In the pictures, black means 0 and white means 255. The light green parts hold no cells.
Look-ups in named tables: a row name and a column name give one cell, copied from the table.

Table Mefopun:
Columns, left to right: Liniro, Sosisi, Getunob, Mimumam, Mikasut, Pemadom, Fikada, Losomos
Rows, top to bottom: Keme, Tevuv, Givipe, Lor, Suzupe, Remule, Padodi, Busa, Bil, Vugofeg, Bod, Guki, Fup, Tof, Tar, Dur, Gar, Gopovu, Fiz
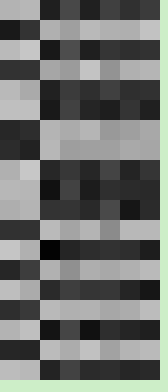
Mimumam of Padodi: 171
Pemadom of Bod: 73
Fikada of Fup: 46
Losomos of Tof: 186
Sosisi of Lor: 51
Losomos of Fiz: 41
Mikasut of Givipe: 31

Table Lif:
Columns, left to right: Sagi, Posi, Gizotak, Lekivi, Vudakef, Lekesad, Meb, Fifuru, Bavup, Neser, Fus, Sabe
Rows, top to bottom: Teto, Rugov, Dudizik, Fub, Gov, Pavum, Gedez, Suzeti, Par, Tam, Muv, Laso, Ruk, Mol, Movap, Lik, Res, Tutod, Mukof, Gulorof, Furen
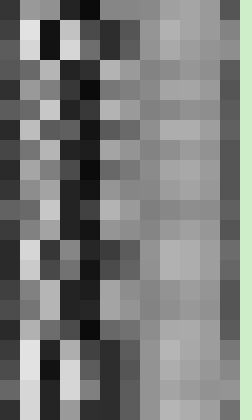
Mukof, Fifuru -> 147
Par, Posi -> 165
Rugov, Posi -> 226
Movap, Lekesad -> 164
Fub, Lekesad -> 179
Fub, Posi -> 105
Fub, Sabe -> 91
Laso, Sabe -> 85
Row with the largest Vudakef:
Gulorof

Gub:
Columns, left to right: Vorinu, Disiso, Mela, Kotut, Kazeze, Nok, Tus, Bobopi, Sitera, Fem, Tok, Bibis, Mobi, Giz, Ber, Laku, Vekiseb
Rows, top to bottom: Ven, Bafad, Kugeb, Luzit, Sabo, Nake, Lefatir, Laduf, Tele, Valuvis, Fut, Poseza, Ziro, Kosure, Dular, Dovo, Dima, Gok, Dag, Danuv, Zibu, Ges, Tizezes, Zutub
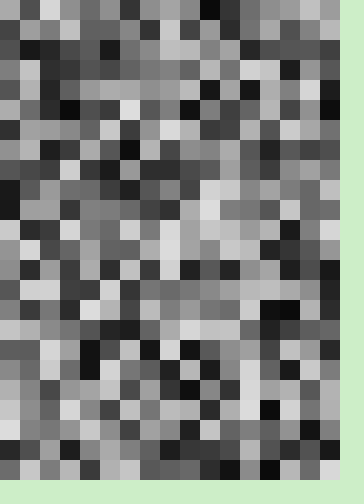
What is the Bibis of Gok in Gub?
142
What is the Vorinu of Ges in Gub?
220
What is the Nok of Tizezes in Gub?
170
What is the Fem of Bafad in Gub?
66
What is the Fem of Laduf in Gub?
141
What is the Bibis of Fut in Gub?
125
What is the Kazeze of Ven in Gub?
106
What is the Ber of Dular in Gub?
170
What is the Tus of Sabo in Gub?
167
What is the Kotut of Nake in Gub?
11
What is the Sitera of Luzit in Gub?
129

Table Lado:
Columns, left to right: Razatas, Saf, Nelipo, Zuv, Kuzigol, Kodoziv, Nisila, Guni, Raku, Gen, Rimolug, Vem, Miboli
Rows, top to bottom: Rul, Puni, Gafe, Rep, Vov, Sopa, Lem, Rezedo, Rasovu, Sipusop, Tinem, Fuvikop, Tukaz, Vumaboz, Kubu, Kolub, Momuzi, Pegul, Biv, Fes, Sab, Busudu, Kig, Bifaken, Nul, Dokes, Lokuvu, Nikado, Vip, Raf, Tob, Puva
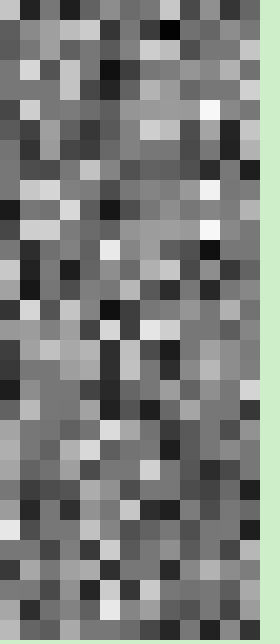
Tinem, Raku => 141
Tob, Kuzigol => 96
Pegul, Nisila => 191
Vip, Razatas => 57
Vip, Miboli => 125
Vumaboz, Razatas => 200
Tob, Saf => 45
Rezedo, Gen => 74
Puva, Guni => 71
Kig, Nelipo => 98
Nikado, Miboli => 183
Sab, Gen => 165
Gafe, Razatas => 90
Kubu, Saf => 23
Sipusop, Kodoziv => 76
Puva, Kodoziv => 119
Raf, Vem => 93

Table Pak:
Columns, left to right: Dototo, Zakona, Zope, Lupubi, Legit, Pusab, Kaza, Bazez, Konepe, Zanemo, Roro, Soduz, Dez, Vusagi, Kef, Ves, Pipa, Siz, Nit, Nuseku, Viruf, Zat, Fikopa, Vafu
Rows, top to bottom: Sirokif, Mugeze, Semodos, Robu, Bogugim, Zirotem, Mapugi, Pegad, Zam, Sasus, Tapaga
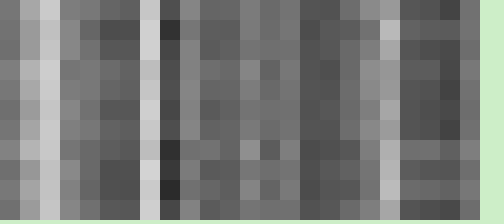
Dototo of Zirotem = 111
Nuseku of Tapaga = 166
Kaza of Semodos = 87
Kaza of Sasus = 79
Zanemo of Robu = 129
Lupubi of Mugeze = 135
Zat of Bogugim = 82
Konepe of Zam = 57
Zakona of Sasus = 164

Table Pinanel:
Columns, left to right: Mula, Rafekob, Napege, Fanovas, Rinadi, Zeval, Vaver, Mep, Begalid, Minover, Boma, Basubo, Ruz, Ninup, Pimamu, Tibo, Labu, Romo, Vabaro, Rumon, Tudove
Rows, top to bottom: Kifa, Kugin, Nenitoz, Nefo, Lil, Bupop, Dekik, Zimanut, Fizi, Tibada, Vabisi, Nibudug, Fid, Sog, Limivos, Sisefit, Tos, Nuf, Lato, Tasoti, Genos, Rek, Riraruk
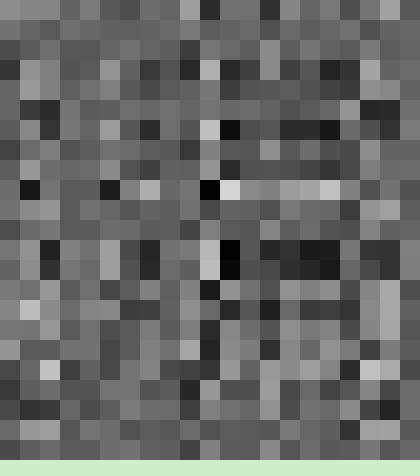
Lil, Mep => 73
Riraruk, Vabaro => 119
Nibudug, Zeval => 108
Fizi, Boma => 148
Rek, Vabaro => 159
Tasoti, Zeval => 115
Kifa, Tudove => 87
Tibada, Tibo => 164
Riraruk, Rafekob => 94
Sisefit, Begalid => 97
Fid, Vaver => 73
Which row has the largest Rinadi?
Sisefit

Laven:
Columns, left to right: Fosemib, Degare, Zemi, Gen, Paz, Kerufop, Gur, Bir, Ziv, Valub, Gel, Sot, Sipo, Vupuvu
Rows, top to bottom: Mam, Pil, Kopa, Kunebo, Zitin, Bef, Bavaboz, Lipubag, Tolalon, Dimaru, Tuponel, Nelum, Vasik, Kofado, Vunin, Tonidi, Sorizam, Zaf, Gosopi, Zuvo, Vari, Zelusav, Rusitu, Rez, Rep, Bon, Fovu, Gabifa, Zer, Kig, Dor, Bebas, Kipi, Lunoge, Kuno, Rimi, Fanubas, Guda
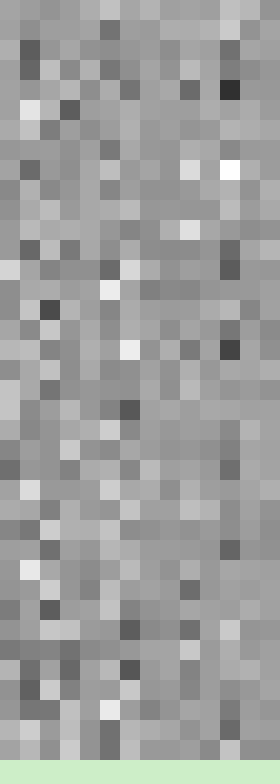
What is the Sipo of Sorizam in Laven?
157
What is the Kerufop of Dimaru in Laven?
134
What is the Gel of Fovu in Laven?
154
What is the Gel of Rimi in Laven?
161
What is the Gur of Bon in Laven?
195
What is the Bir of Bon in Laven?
160
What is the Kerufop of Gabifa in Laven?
182
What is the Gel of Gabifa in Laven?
150

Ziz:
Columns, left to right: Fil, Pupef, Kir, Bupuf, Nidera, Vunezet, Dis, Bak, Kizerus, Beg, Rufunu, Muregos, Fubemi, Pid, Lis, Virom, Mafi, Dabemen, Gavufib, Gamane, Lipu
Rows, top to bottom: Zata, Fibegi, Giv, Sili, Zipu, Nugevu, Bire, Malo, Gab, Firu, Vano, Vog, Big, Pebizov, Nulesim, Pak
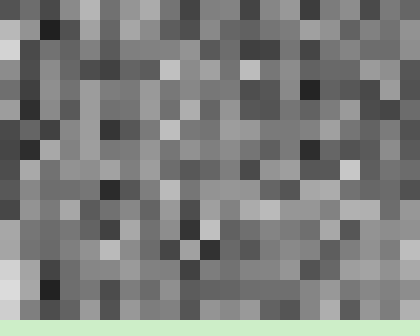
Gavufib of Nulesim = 135
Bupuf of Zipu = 114
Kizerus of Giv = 130
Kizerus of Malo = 118
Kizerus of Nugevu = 112
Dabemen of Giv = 132
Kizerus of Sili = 192
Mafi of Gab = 88
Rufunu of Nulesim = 99
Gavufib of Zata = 74

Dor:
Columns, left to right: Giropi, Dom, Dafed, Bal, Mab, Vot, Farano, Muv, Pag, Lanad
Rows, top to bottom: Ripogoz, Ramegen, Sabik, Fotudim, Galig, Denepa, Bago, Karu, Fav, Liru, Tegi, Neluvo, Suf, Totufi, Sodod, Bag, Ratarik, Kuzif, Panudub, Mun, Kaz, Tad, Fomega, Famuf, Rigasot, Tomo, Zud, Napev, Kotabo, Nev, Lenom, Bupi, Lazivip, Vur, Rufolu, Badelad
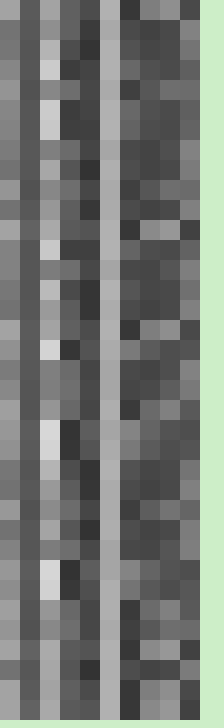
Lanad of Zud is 124
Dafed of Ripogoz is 163
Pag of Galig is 110
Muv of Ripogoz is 126
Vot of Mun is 166
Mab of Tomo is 70
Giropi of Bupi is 149
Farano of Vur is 77

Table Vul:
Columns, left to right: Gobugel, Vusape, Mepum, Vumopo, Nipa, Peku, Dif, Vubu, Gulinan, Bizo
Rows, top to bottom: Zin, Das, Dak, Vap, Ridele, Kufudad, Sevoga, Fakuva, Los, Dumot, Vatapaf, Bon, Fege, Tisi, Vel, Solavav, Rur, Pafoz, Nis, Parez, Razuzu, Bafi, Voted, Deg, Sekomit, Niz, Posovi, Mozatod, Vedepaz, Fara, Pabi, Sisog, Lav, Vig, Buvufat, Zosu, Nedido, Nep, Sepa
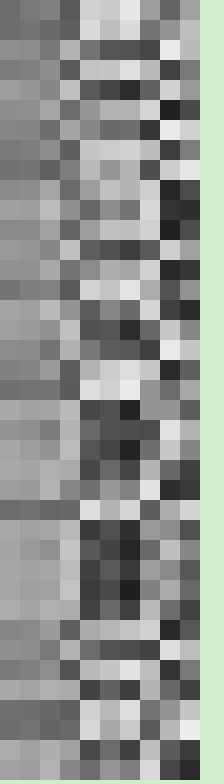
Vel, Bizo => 146
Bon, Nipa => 157
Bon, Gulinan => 33
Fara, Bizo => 104
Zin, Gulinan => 99
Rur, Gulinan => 199
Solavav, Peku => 134
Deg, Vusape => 164
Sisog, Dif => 194
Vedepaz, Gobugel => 167
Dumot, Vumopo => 106
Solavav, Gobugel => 164
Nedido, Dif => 201
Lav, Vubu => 67
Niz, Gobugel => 108
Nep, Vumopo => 161
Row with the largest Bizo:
Nedido

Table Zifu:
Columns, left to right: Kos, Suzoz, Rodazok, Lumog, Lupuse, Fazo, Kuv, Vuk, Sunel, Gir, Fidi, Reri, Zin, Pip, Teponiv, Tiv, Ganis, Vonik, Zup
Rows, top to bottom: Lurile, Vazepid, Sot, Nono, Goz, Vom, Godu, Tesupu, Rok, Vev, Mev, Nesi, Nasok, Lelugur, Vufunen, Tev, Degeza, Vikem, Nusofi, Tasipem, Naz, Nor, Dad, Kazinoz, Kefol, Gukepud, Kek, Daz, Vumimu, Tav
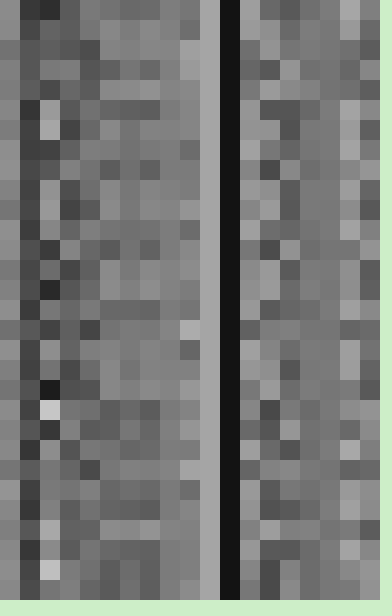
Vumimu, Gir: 127
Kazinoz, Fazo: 119
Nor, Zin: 105
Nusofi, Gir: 129
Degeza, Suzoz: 88
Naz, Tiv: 107
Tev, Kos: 142
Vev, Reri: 19
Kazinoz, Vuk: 126
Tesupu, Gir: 108
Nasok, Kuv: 114
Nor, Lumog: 128
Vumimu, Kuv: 108
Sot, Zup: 92
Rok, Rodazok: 87
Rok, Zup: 149
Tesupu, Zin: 161
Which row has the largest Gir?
Degeza

